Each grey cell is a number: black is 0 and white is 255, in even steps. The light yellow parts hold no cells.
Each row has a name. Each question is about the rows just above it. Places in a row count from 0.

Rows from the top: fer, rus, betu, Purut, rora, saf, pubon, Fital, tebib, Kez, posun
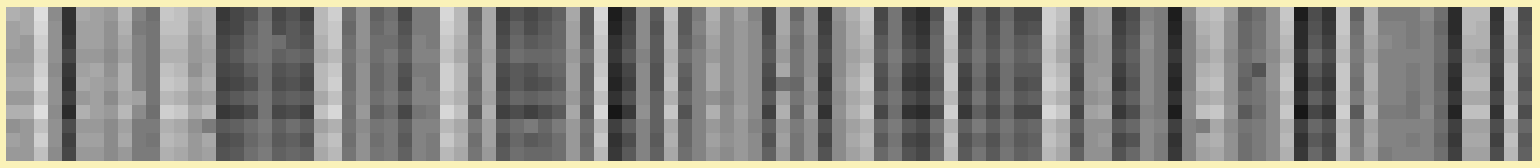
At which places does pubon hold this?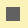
20 28 37 46 62 73 80 93 108
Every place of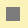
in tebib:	9 10 14 18 27 33 37 39 56 63 69 85 89 96
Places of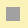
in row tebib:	8 22 34 60 97 104 105
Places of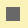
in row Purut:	20 37 38 66 73 93
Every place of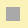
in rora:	6 14 34 50 55 60
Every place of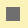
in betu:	19 24 26 27 33 56 69 71 102

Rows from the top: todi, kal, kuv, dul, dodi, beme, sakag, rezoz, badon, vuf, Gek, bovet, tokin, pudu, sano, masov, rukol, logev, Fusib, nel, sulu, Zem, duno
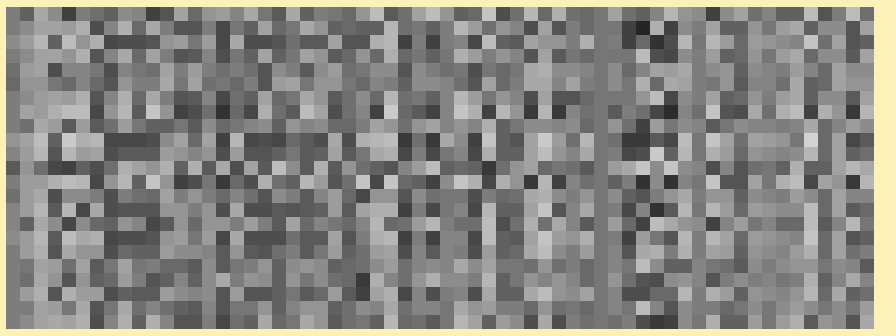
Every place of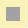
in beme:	13 20 34 40 48 59
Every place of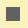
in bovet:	5 12 26 31 33 55 57 58
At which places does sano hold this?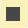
5 30 33 44
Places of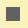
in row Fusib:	19 23 47 48
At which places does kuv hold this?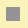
5 11 38 39 54
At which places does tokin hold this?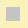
10 25 27 32 50

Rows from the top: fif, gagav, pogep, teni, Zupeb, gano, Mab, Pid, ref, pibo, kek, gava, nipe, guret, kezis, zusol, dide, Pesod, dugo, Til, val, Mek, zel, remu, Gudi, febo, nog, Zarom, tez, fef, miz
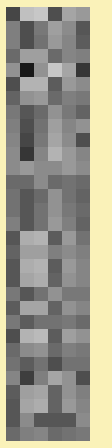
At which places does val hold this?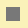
0 4 5
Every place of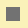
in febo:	0 2 4 5
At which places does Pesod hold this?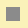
4
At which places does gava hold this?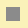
0 2 3 5
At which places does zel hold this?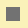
2 3
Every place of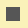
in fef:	0 2 3 4
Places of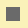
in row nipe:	0 1 3 5

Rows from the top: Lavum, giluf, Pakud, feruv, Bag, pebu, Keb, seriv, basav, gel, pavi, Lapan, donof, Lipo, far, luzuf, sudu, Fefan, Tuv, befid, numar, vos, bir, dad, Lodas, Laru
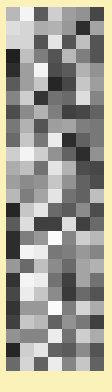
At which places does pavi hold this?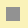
3 6
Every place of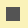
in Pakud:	2 4 6
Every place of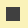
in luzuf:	2 3 5
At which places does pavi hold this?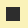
5
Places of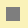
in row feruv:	2 5
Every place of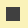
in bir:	0 6
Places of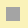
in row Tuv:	5

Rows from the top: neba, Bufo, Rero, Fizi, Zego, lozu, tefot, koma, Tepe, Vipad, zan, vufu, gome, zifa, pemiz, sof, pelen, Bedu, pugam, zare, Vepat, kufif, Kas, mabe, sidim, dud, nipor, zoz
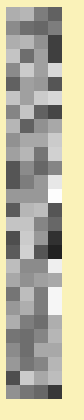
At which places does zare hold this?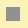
1
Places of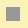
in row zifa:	0 1 2
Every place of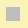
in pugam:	0

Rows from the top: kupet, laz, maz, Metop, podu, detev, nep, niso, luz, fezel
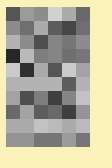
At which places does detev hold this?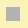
0 1 2 3 5
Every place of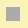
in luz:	0 1 4
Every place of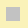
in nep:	5
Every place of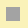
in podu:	5
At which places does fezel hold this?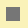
2 3 5

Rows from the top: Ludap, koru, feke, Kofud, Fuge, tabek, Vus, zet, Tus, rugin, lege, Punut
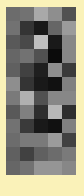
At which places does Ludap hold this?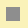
3
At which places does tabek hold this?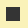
1

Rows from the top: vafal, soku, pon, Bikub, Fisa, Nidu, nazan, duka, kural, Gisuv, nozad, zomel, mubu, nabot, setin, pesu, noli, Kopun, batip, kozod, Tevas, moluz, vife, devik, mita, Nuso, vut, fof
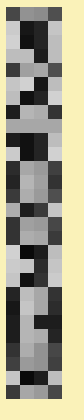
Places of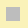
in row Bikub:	0 1 3
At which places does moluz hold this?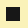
0
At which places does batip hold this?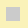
0
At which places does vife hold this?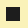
0 2 3
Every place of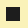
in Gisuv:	0
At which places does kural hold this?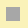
0 1 2 3

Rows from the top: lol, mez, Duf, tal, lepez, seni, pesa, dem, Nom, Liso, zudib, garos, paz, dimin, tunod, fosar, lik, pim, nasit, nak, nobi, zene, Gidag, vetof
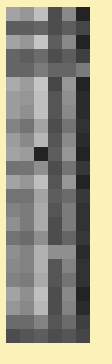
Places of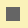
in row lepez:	0 1 3 4
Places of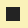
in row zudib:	2 5
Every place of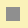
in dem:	1
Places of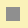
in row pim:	0 3 4

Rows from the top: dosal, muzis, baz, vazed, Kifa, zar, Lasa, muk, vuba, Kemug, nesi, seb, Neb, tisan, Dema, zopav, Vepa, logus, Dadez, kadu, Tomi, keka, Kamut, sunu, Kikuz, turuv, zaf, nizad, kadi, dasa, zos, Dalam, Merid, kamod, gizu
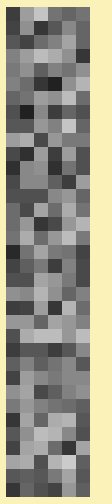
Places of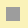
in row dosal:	1
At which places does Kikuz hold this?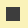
0 3
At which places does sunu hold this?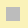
2 3 5
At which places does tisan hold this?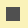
0 1 2
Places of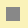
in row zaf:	2 4 5

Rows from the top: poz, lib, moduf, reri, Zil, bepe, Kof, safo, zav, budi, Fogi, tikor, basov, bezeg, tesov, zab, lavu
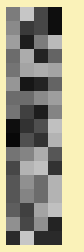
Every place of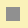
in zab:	0 2
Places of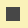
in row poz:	2
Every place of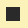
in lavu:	0 2 3

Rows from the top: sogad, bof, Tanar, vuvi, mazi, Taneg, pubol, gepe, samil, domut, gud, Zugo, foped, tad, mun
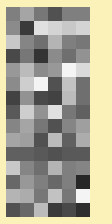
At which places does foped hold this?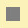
2 4
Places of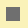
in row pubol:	5
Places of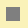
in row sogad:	0 4 5
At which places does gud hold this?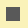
2 4 5

